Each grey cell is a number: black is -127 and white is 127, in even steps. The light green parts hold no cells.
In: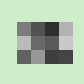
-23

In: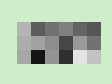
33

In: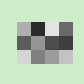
21

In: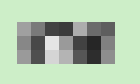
-55

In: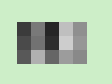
-13

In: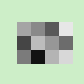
60

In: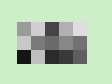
-5

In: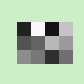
-28
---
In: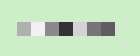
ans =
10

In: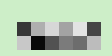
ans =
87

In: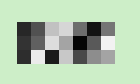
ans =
65

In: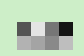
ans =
-9

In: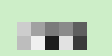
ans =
-4

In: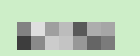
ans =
31

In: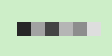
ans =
-59

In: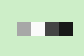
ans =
-59
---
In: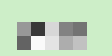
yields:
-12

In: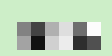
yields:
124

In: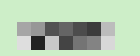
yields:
60

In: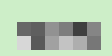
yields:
5

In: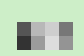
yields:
-8

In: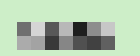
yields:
71
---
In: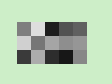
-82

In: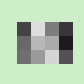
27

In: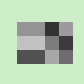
-46

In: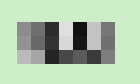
-36

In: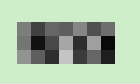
-68

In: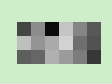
27

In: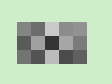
60
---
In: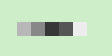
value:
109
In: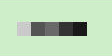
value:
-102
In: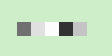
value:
68
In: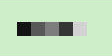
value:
82
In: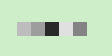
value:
3
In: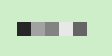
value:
-26
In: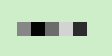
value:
-83
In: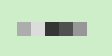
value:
23
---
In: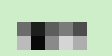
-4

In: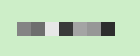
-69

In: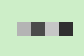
-80

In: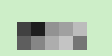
32

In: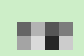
-3

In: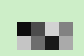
2

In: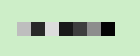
-102

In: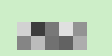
96
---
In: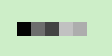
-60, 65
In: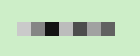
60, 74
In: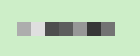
-34, 95
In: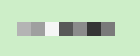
-39, 117
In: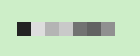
73, 93
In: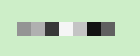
117, 117
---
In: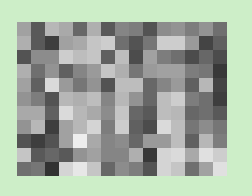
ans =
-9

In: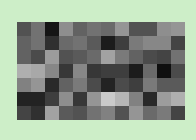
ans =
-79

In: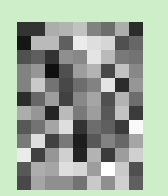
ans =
37

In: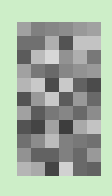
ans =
41

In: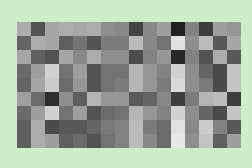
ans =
44
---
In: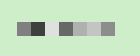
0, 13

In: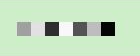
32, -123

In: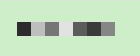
-83, 6

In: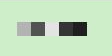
51, -96

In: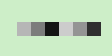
54, -80

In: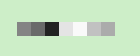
4, 43

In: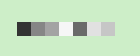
-76, 70

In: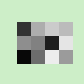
-77, 27
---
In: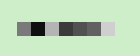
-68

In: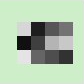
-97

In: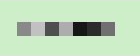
-84

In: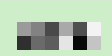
-80

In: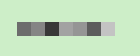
-35

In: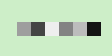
-59

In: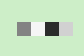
3

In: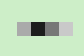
-8
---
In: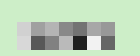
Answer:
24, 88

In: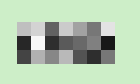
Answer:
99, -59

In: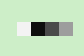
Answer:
29, 115

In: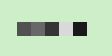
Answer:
-102, -46

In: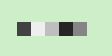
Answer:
5, -61

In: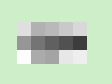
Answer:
88, 125
